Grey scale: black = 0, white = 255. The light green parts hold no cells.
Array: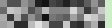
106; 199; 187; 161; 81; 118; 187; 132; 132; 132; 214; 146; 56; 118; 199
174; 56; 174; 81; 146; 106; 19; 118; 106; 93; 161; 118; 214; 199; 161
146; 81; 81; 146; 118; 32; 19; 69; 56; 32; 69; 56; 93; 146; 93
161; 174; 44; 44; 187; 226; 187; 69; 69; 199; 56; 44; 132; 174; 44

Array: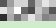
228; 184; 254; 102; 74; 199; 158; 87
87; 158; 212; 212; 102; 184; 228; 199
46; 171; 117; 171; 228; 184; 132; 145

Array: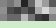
132; 116; 144; 36; 104; 198; 156; 89
132; 104; 104; 184; 116; 61; 48; 132
144; 77; 61; 89; 61; 171; 214; 171

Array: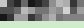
23; 55; 158; 158; 55; 92; 143; 173; 117; 130; 130; 130
80; 80; 104; 185; 158; 117; 117; 158; 143; 210; 92; 158
198; 67; 39; 104; 23; 39; 67; 143; 185; 173; 55; 117

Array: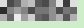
175; 102; 235; 159; 206; 102; 88; 143; 175; 88; 175
44; 131; 159; 131; 75; 118; 118; 143; 75; 118; 102
222; 75; 102; 175; 191; 88; 75; 131; 222; 59; 222

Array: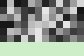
144; 115; 187; 59; 172; 101; 214; 144; 201; 34; 101; 34
34; 187; 172; 101; 201; 229; 130; 47; 157; 115; 59; 73
59; 214; 130; 59; 47; 101; 229; 157; 85; 144; 214; 22
22; 22; 101; 73; 187; 201; 187; 214; 59; 229; 130; 85
47; 130; 47; 214; 85; 229; 157; 85; 47; 85; 144; 101
22; 187; 22; 34; 172; 130; 34; 73; 214; 73; 157; 214

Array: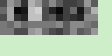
121; 106; 137; 106; 121; 121; 121; 121; 137; 91; 137; 137; 121; 106
76; 151; 121; 49; 177; 151; 91; 137; 91; 63; 63; 76; 151; 91
121; 121; 76; 76; 151; 165; 106; 76; 63; 91; 137; 91; 106; 151
76; 165; 49; 36; 193; 193; 76; 91; 36; 63; 49; 36; 137; 137
106; 165; 8; 23; 193; 208; 76; 36; 8; 63; 106; 23; 106; 177
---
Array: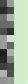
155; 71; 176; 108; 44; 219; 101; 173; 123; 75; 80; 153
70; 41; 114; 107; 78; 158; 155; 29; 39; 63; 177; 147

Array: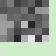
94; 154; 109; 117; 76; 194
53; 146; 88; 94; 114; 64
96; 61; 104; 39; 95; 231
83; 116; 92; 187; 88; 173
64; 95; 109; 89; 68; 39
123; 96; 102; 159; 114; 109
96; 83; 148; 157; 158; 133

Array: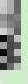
102; 106; 129; 111; 95; 191; 87; 186; 87; 187
171; 170; 117; 130; 170; 80; 69; 77; 65; 106
204; 195; 143; 162; 208; 14; 159; 5; 155; 37

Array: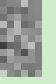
137; 136; 134; 163; 139; 161; 124; 128; 129; 126; 159
132; 133; 133; 121; 141; 137; 190; 146; 143; 123; 115
188; 109; 126; 107; 146; 172; 158; 83; 148; 122; 170
135; 120; 160; 184; 181; 124; 110; 118; 147; 162; 128
133; 105; 143; 116; 164; 176; 104; 173; 154; 134; 141
126; 134; 114; 183; 117; 143; 63; 153; 100; 138; 203

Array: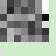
249; 249; 14; 223; 50; 91
147; 145; 101; 113; 91; 144
89; 94; 175; 56; 59; 124
127; 70; 146; 106; 133; 154
91; 113; 155; 90; 155; 83
62; 40; 167; 102; 183; 185
161; 153; 70; 166; 75; 96

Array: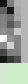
180; 180; 180; 180; 180; 180; 180; 180; 180
174; 168; 165; 127; 200; 131; 131; 128; 78
126; 24; 112; 89; 131; 146; 210; 126; 56
17; 95; 128; 131; 140; 253; 142; 72; 23

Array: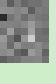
123; 120; 115; 122; 106; 114; 124; 100; 114
112; 124; 119; 130; 113; 114; 138; 139; 133
114; 95; 129; 154; 161; 205; 127; 154; 130
103; 139; 110; 136; 113; 149; 126; 88; 130
123; 133; 132; 127; 109; 84; 144; 101; 115
94; 141; 115; 130; 158; 113; 107; 145; 110
135; 144; 43; 131; 113; 153; 143; 138; 95
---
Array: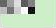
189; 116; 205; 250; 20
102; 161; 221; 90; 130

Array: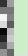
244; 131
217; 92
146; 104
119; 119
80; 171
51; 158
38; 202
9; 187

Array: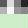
180; 247; 152; 137
89; 220; 121; 38

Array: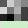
217; 119; 176; 64
89; 205; 162; 134
34; 7; 119; 64

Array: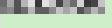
124; 138; 83; 109; 182; 95; 95; 138; 195; 166; 195; 83; 124; 182; 138
109; 166; 83; 182; 224; 56; 224; 195; 70; 151; 109; 211; 56; 70; 195

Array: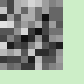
226; 214; 114; 157; 130; 173; 70; 157; 86
214; 30; 70; 57; 130; 185; 86; 57; 30
198; 70; 173; 102; 173; 114; 157; 102; 102
185; 157; 185; 86; 198; 44; 44; 70; 145
145; 102; 114; 57; 57; 198; 102; 130; 145
114; 70; 173; 185; 214; 198; 157; 130; 145
86; 86; 145; 214; 57; 16; 70; 114; 114
70; 130; 86; 16; 44; 145; 44; 145; 157
57; 70; 70; 114; 30; 185; 86; 86; 157
44; 157; 86; 173; 173; 114; 16; 102; 102

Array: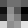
212; 142; 156; 226
84; 112; 112; 96
46; 156; 126; 31
16; 142; 84; 3

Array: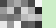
231; 154; 247; 86; 98; 46
154; 202; 86; 215; 170; 32
126; 113; 126; 186; 202; 186
72; 142; 170; 126; 72; 247
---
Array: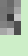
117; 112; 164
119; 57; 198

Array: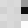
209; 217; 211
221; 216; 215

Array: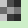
109; 160; 119
198; 60; 41

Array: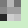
137; 160; 160
40; 206; 194

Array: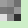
119; 114; 152
222; 139; 48

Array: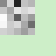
198; 165; 229
251; 187; 93
